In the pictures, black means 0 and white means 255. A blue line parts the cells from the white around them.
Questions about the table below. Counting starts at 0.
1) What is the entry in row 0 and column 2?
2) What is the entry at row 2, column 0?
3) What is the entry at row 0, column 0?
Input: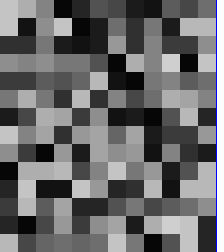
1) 131
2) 48
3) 196
